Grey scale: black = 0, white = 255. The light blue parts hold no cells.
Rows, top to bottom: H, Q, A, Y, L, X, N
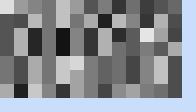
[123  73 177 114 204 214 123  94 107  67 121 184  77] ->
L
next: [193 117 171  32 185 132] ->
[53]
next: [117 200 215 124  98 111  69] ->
[132]
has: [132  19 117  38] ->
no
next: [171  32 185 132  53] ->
[177]
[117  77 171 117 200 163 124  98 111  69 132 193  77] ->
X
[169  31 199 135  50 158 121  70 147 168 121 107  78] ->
N

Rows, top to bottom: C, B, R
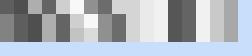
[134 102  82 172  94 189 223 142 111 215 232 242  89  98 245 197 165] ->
R
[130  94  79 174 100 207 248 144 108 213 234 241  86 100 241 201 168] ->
B

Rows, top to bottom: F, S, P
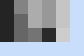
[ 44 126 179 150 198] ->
F
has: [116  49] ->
no
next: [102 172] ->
[152]

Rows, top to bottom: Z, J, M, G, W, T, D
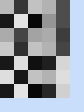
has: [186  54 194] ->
yes
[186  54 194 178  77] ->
Z
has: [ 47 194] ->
yes
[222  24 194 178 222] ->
T
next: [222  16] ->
[31]
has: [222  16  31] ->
yes

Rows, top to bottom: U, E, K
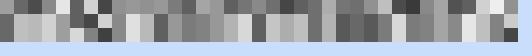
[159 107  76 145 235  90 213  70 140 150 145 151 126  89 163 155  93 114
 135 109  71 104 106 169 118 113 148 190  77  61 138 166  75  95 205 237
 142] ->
U
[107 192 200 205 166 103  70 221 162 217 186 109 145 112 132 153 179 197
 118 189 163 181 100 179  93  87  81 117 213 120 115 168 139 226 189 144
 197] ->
E
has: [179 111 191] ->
no
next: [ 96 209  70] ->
[145]
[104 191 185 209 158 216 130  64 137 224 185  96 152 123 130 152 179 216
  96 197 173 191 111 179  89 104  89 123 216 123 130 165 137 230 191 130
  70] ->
K
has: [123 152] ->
no

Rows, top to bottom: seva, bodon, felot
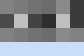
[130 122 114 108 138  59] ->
seva
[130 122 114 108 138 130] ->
felot
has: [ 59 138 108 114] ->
no
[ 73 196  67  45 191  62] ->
bodon
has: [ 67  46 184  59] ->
no

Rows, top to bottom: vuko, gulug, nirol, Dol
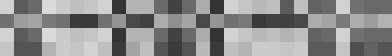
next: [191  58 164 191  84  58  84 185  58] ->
[191]
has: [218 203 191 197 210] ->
yes
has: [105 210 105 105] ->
no
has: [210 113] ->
yes
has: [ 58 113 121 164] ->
no

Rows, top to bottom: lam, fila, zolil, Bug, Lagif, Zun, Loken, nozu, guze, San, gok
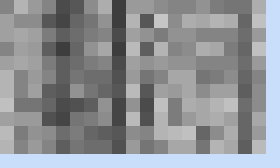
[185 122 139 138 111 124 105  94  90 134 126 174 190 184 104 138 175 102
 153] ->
San
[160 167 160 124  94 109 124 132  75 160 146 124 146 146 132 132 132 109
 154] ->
zolil
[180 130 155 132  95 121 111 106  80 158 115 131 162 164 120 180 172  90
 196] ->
gok
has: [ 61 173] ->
no
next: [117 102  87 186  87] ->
[160]
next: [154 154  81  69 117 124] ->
[140]

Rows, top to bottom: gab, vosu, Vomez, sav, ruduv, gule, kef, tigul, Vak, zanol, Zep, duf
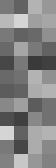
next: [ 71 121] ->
[58]
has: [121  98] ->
yes
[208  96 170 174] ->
zanol
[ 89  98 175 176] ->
kef
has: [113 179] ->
yes

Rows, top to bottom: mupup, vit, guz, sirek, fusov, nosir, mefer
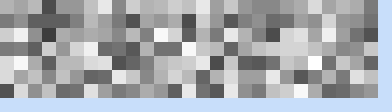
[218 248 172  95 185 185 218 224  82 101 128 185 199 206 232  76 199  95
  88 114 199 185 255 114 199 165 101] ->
fusov
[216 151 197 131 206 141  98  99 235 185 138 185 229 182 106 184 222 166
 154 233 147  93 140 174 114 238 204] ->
nosir
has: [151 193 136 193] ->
no
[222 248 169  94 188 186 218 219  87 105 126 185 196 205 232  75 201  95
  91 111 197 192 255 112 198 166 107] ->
fusov
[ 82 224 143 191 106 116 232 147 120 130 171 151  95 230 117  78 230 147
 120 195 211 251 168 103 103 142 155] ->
mefer

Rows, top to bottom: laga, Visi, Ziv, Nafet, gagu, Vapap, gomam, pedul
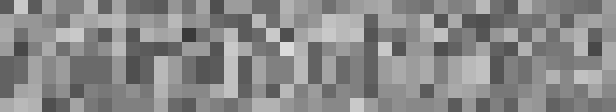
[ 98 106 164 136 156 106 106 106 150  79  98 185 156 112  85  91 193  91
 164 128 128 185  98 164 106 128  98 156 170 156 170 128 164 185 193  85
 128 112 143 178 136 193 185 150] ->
Vapap
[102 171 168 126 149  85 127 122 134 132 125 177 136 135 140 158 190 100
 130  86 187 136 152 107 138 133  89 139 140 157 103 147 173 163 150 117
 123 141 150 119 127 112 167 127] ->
gomam
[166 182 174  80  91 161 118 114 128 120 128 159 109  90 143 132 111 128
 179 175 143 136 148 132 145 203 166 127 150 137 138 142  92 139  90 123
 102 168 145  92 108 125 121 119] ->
pedul
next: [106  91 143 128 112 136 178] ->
[178]
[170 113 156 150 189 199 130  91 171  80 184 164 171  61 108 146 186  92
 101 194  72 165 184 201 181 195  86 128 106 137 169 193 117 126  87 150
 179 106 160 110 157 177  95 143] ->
Ziv
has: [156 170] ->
yes

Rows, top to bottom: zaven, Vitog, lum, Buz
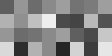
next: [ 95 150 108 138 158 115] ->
[123]
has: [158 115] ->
yes
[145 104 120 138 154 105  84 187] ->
lum
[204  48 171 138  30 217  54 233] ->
Buz

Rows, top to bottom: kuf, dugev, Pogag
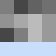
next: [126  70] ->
[98]
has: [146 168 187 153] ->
yes
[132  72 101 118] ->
kuf
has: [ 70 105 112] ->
no
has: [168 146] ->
no
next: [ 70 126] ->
[187]
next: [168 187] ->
[153]

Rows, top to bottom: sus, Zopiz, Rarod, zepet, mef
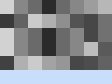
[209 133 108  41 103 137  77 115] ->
Rarod
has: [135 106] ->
yes

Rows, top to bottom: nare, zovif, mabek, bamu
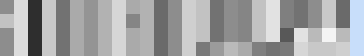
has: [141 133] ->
yes
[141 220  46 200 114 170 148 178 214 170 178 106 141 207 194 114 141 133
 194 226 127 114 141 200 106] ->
nare

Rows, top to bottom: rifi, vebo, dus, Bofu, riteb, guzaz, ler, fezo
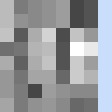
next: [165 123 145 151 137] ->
[104]
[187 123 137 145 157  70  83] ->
rifi
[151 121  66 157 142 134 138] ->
ler
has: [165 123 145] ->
yes
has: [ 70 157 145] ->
yes
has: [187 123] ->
yes

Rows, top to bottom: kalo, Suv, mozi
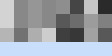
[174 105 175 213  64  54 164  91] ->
mozi
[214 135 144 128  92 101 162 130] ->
Suv
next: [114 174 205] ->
[63]
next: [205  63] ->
[55]
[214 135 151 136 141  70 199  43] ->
kalo

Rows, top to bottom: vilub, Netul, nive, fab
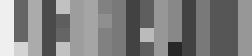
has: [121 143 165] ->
no
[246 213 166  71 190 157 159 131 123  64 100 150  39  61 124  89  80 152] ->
fab
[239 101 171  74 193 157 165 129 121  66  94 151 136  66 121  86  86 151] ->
vilub
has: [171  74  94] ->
yes
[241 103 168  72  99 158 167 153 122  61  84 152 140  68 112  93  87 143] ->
Netul

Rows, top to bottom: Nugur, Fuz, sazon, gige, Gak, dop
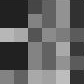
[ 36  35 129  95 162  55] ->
gige
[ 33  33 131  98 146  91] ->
Gak
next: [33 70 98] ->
[146]

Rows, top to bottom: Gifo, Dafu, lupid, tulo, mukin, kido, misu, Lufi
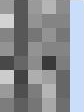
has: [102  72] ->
no
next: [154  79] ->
[125]

